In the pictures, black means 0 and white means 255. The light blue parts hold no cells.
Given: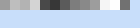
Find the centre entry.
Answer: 91
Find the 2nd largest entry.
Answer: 245
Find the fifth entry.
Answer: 73
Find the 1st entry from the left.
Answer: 157

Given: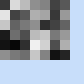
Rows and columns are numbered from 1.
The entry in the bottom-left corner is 143
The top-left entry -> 56
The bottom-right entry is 36
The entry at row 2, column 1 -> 228
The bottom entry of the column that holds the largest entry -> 198
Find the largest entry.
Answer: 240
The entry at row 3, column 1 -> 198
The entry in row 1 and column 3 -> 187
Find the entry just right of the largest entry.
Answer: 209
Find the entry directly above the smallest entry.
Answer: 110
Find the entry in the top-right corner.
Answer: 88

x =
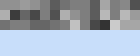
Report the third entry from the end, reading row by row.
203
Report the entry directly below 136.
184
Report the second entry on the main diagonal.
60
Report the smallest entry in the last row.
51
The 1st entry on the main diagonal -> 145
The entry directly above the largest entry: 126
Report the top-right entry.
81
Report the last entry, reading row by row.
166
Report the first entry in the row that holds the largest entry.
114

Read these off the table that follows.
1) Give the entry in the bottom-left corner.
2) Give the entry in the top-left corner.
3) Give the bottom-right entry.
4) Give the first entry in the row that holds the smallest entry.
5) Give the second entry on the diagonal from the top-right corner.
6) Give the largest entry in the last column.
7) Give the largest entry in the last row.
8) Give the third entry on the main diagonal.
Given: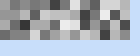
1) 108
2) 162
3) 139
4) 171
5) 86
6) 192
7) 213
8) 54

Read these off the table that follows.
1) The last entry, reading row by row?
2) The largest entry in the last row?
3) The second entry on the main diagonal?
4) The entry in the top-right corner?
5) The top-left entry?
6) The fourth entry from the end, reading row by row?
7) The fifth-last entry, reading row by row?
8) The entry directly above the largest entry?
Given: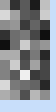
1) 141
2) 183
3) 162
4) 192
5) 162
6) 150
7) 173
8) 80
